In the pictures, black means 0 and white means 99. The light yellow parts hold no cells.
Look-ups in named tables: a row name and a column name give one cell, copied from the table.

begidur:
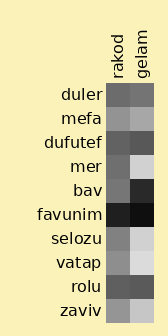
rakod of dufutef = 38
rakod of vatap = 55
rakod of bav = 46
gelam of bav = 16
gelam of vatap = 85
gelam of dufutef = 34
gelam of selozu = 81
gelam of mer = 81
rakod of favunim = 12
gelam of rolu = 35
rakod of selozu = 50
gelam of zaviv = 77
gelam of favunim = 6
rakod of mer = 43
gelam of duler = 45
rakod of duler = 42

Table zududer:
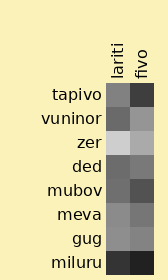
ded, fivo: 47
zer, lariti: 80
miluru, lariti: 20
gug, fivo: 51
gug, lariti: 55
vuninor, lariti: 41
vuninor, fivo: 58
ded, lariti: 42
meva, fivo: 46
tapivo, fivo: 24
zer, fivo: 66
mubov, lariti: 43
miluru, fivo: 13
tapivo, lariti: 50
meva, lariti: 54
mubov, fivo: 32

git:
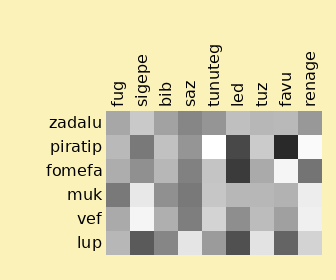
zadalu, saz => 52
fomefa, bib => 71
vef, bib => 68
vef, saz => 49
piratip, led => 28
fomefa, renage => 45
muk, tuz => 71
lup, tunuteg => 60
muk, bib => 56
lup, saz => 89
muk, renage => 92
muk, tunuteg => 77

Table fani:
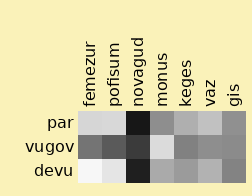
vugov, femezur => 45
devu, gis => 51
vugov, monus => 85
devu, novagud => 12
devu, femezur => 96
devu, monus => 66
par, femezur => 83
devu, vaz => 69
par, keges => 68
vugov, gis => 54
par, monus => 55
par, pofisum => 84
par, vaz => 75
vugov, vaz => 55
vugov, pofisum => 35
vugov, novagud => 23
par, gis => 56
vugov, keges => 50
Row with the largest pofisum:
devu

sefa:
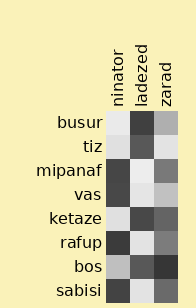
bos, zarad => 21
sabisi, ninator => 26
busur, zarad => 68
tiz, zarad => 88
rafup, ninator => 23
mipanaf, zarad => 47
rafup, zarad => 48
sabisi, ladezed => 88
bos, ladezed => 34
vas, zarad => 75
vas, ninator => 28
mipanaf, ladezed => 92
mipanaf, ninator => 27
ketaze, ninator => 87
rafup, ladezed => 88
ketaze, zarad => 39
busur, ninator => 91
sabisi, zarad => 41
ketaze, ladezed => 28

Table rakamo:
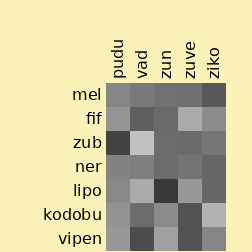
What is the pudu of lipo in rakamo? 53
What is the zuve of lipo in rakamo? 59
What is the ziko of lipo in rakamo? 40
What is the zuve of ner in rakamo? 45
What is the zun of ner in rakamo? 42
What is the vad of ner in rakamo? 49
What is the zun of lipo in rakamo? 22
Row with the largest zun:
vipen

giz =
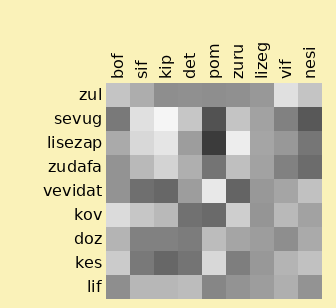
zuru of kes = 49
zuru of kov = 80
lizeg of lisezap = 64
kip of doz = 50
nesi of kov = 63
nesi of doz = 66
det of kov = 44

